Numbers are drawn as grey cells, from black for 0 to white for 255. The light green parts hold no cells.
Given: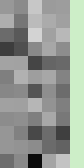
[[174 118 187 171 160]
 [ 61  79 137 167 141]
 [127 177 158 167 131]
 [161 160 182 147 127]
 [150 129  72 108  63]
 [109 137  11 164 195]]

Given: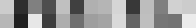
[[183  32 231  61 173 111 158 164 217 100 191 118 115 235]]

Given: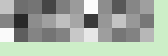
[[131  40 141 160 191 166  57 151 196 152 119]]

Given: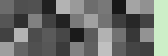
[[ 85  47 129  65  34 122 161 115  62  39  67]
 [159 101  80  87  59 130  96 192  95  68  63]]

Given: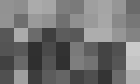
[[147 110 154 146 112 144 154 167 137 119]
 [ 84  89  48  74  50 122  95  68  81 202]
 [ 80 159  61  92 101  67  79  52 107 174]]

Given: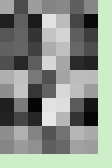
[[ 32  96  26 225 188  69  10]
 [ 97 101  64 172 191 103  78]
 [175 192 120  81 164 188 187]
 [ 31 122   5 225 222  91  20]
 [142 176 131  83 115 182 170]]

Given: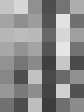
[[164 143 157  83 226 112]
 [168 147 163  85 230 114]
 [135  78 194  73 106 144]
 [113  77 190  61 111 140]]

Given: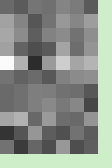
[[162 132  86 115 152 134 157]
 [161  99  78  90 164 109 148]
 [115  98 107  88 129 139 143]
 [105 112 127 137 121 135  70]
 [ 52  85 150  93  80 114  92]]
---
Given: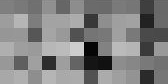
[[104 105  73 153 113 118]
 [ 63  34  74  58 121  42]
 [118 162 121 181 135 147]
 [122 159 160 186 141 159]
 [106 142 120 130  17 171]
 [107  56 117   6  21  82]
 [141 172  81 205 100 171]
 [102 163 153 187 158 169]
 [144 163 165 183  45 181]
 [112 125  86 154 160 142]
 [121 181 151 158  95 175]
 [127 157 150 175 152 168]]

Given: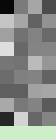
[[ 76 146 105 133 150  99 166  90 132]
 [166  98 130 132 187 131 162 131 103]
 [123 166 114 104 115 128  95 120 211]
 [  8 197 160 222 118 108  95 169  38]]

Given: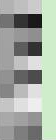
[[203  25 143  49 224  76 224 238 147 105]
 [190  51 151  93 193  97 186 223 161 126]
 [178 114 162 161 161 146 133 197 169 154]]

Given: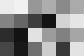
[[170 229 166 227]
 [138 212 129  56]
 [173  19 156 204]
 [151  61 226 110]
 [241 102  19  24]
 [235 131  44  70]]

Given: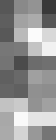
[[ 57  86 216 241 112 150 141 161 227 117]
 [147 171 251 196 108 160 144 146 228 152]
 [137 162 186 122  75 105  96 202 249 212]
 [ 87  94  88 119 116  96 101 194 168 170]]

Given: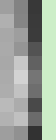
[[ 56  58  59  83  97 117 110  73 107  50]
 [131 133 158 149 200 211 194 172 192 145]
 [159 176 168 170 168 171 173 186 178 158]]

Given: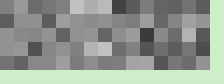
[[ 92 148  88  77 146]
 [114 160 179 118 108]
 [ 97 132 108  92 118]
 [100 104 138 109  86]
 [124 157  59  84 165]
 [ 90 125 156 129 163]
 [ 66 132 142 110 125]
 [186 144 101 192 123]
 [174 140 148 179 141]
 [193 145 145 129 123]
 [127 157  99 145 158]
 [118  93 147 134 136]
 [107 144 134  81 136]
 [153 144 137 150  99]
 [129  94 147 146 115]]

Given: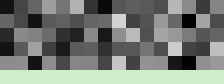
[[133  76 101 191 153]
 [ 59 165  86  59 143]
 [139   2 123  67   2]
 [183 103 152 204  22]
 [ 78 152 165  78 144]
 [ 89  84  80 116 146]
 [ 95  66 186  87  66]
 [ 87 211 143  87 196]
 [ 10 105  24  49  69]
 [ 51 101 137  95 132]
 [178  79  33  91 134]
 [117  96  48  26  71]
 [158  90 108  63 141]
 [100  19 130 161  19]
 [ 69  73 137  90 142]
 [ 19 102  40  19 140]]
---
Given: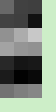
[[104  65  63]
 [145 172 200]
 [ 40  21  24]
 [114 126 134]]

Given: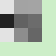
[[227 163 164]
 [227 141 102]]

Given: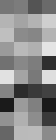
[[118 124  84 106]
 [191 139 134 180]
 [113 136 125  47]
 [132  43  57  66]
 [146 176 141  57]]

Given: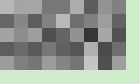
[[183 165 166 119 120 172  92 147 129]
 [163 140 158  80 101 146  53 167  82]
 [155 128 118 155 133 117 197  80 158]]

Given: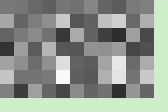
[[120 118 104  95 118 113 134 100  91 121 127]
 [100 122 138 113  56 170  98  63  45 159  73]
 [162 142 109 144 222  98  92 164 232 107 172]
 [128  61 159 101  70 138 101 114  48 149 101]]

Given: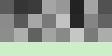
[[ 91  53  59 165 151  34 164  81]
 [141 174  97 163 137 198 122 172]]

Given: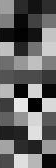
[[158  42  18  45]
 [ 12   2  17 195]
 [110 152 192 126]
 [186   5 214   7]
 [ 97 149 214  89]
 [164  43  32 156]]
